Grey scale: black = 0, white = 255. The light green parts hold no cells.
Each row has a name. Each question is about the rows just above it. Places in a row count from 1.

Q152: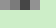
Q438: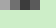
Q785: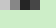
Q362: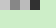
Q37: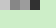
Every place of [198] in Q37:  1
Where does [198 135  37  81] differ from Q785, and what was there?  4, [70]

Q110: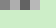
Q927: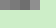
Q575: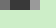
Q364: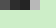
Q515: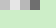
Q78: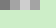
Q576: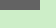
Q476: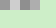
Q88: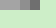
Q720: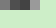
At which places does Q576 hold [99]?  1 2 3 4
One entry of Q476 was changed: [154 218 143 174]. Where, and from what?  2, [206]

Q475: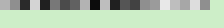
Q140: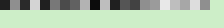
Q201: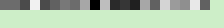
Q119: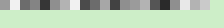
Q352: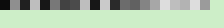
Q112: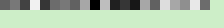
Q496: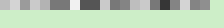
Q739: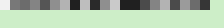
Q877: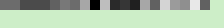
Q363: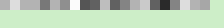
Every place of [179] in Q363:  1 3 4 6 14 20
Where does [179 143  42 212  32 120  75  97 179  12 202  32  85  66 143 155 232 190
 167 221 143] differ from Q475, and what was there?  11, [190]
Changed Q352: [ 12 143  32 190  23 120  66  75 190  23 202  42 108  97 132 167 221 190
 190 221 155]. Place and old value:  19, [179]
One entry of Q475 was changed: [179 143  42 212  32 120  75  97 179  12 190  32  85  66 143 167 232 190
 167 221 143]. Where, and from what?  16, [155]

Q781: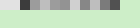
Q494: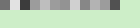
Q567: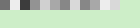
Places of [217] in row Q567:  8 12
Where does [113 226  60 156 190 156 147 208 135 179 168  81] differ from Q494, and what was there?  11, [156]

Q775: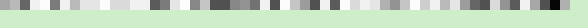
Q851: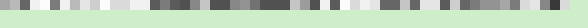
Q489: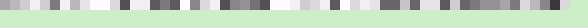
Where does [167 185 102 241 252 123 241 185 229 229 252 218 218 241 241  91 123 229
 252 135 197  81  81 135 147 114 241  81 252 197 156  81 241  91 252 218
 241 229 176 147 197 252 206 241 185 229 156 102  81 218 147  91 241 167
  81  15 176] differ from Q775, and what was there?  56, [6]
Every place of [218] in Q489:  12 21 32 36 53 57
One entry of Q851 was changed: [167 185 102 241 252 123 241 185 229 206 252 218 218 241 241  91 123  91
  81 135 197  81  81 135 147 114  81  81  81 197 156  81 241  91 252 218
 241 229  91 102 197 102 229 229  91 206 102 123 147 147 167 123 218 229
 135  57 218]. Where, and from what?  39, [102]
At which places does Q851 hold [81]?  19 22 23 27 28 29 32
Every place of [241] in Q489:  4 7 14 15 22 30 33 37
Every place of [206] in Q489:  3 5 31 46
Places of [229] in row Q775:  9 10 18 38 46

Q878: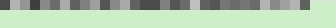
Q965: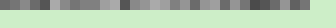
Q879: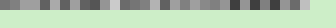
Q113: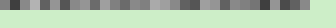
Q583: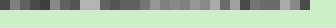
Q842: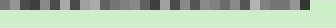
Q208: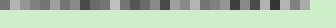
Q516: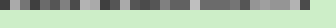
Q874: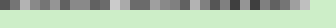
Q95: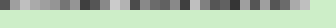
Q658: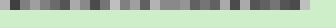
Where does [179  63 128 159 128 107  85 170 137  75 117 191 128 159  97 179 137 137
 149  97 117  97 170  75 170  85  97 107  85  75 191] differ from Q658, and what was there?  28, [117]
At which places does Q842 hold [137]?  5 14 19 21 24
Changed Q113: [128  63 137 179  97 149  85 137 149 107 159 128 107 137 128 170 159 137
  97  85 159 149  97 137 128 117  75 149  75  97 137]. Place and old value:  27, [63]
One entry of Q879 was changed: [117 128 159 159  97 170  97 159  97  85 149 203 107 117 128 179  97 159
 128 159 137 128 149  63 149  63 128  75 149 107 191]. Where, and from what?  28, [63]
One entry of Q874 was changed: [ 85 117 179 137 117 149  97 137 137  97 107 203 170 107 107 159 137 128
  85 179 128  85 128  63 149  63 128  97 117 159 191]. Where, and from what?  19, [97]

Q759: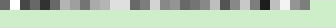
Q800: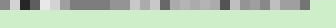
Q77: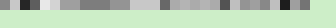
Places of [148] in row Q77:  12 13 25
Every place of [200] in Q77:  2 14 15 16
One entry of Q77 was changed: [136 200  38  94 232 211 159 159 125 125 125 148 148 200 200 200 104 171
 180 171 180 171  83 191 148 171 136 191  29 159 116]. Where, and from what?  26, [159]

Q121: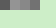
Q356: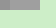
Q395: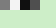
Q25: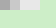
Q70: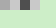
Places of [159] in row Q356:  2 3 4
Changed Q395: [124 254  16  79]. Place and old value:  2, [243]
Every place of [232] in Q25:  3 4
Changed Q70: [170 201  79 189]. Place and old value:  4, [201]
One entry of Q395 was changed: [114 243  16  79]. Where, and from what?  1, [124]
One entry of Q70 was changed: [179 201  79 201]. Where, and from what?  1, [170]
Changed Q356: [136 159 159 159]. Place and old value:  1, [148]

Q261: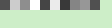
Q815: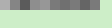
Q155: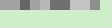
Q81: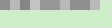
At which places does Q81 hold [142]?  1 8 9
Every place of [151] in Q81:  5 6
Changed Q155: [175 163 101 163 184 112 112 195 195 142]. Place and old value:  1, [163]

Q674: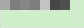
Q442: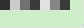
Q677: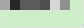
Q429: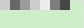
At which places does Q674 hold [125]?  2 4
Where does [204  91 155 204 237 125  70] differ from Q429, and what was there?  2, [103]
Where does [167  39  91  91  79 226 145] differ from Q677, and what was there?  6, [214]
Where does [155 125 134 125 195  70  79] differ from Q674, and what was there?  1, [167]
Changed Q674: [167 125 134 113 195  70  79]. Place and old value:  4, [125]

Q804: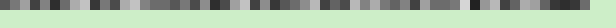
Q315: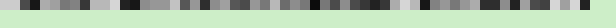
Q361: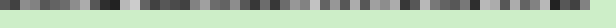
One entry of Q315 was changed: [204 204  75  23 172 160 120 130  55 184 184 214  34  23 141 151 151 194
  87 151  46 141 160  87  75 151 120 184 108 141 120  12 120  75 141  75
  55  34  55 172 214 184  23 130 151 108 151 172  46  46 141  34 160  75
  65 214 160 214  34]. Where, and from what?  46, [120]
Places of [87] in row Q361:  1 5 10 17 25 35 37 42 46 51 57
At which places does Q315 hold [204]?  1 2
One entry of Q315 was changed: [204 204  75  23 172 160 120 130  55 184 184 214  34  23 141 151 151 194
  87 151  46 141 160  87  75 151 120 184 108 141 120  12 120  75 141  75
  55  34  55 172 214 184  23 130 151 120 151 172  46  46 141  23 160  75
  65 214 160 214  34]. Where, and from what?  52, [34]
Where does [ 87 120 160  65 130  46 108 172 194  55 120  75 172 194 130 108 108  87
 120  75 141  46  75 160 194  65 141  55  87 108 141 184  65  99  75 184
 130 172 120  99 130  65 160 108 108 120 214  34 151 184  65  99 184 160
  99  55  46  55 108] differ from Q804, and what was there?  53, [172]
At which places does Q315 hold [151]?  16 17 20 26 45 47

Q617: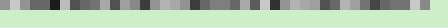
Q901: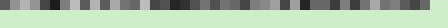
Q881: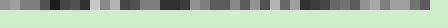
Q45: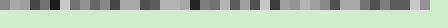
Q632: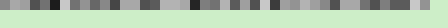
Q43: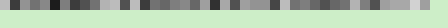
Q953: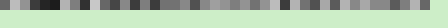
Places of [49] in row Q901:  19
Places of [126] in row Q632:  21 39

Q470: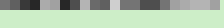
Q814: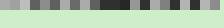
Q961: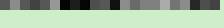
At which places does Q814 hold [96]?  4 6 10
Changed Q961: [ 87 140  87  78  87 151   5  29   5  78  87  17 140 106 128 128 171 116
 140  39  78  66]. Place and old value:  4, [66]
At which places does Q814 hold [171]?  1 7 9 16
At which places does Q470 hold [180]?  9 20 21
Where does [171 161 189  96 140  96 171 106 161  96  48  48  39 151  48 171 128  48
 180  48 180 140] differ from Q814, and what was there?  9, [171]
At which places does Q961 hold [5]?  7 9
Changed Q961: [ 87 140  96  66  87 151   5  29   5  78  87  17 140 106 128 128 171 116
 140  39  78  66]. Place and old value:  3, [87]

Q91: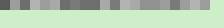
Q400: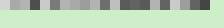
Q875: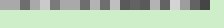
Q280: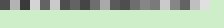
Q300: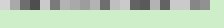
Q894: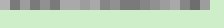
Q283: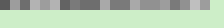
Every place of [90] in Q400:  13 15
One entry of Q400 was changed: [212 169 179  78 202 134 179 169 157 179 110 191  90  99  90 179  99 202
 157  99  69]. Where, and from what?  6, [122]
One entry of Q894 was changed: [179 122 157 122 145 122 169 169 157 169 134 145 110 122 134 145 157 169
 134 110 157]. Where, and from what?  13, [122]
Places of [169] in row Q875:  1 2 4 7 8
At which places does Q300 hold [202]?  5 13 18 19
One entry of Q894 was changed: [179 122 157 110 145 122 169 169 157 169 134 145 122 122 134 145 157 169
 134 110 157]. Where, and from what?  4, [122]

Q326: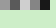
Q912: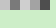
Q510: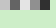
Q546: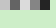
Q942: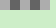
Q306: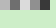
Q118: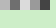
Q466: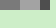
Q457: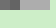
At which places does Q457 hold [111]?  1
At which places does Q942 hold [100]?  2 4
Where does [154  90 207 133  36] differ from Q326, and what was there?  5, [24]
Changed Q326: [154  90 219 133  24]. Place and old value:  3, [207]
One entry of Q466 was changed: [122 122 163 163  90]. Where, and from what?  5, [78]
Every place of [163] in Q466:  3 4

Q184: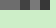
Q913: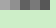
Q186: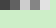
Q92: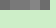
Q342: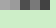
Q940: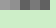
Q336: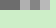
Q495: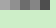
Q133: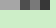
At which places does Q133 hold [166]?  1 2
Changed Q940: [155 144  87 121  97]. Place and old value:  3, [97]
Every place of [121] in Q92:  2 3
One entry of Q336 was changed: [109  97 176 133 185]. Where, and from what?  2, [109]

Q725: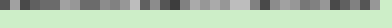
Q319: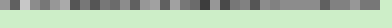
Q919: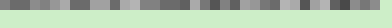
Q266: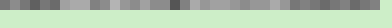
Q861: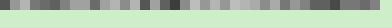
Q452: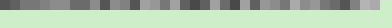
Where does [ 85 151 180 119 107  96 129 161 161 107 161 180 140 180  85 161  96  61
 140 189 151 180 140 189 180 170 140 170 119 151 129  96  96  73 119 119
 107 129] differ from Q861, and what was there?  23, [151]
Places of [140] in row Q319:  4 13 27 29 30 31 32
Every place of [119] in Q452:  3 4 17 29 33
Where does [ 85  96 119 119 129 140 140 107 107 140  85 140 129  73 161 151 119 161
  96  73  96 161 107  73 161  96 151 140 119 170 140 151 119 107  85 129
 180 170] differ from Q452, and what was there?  14, [85]
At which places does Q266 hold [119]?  1 3 5 30 32 34 37

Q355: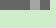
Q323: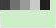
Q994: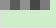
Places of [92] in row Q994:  2
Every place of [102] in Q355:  1 2 3 5
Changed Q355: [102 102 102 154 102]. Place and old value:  4, [164]
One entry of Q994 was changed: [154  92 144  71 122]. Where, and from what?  1, [144]
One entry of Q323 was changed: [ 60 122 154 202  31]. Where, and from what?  2, [113]
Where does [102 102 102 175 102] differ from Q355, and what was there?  4, [164]
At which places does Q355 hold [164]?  4

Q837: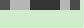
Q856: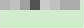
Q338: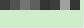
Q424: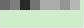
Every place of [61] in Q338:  1 6
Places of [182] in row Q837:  2 3 7
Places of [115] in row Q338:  3
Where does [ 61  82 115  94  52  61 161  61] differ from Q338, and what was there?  8, [52]

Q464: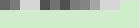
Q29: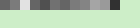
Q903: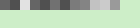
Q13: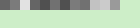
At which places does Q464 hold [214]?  3 4 11 12
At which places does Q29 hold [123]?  2 8

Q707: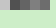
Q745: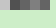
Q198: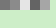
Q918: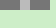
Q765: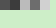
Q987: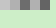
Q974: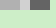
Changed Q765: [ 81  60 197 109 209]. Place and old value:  3, [187]
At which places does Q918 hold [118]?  1 2 4 5
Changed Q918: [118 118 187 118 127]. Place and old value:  5, [118]
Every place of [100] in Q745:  3 5
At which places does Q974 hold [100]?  4 5
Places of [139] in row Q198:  2
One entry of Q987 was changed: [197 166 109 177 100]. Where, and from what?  2, [177]

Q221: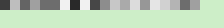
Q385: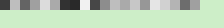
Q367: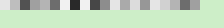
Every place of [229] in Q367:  1 12 16
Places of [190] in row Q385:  2 12
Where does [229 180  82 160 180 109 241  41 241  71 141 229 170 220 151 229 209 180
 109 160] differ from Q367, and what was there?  2, [190]
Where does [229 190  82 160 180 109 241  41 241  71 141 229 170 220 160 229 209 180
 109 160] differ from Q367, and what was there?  15, [151]

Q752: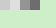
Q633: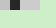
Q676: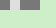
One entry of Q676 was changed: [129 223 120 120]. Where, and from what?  1, [120]
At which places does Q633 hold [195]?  1
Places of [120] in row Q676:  1 3 4

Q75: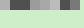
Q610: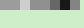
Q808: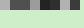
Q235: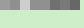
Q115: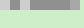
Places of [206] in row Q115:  1 3
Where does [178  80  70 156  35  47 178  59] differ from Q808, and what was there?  3, [80]
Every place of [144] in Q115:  2 4 5 6 7

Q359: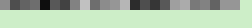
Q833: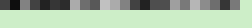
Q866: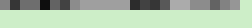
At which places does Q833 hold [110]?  9 22
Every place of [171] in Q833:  8 12
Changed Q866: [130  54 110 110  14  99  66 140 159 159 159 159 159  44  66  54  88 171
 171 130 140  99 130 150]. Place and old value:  20, [140]
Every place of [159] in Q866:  9 10 11 12 13
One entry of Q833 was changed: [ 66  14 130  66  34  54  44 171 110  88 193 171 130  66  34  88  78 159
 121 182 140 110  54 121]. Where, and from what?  16, [78]

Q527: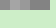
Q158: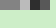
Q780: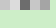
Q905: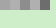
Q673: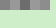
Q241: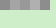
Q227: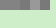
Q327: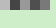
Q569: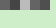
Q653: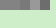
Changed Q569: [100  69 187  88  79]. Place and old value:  4, [100]
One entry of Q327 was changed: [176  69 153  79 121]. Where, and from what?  1, [187]

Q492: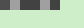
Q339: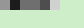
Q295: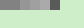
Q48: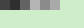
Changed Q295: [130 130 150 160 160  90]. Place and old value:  5, [170]
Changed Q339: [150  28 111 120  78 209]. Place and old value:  4, [111]
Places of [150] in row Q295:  3
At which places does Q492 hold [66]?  3 4 6
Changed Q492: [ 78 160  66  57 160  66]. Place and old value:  4, [66]
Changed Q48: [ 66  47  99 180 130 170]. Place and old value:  5, [139]

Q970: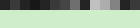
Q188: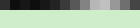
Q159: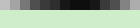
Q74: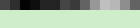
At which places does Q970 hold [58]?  2 6 14
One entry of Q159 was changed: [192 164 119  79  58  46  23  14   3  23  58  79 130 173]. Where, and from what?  9, [14]
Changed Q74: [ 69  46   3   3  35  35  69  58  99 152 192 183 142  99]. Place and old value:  4, [14]
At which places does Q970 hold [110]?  8
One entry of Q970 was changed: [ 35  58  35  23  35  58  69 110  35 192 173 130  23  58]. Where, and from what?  13, [35]

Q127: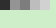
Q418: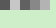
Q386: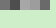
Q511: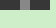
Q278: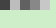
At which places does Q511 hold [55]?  1 2 4 5
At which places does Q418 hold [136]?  4

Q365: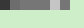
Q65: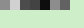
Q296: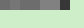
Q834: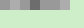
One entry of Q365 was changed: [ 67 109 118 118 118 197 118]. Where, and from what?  1, [55]
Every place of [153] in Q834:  1 3 5 6
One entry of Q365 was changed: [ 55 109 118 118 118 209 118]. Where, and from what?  6, [197]
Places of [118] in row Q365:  3 4 5 7
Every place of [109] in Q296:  1 3 4
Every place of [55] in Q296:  7
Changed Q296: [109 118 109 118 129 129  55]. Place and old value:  4, [109]

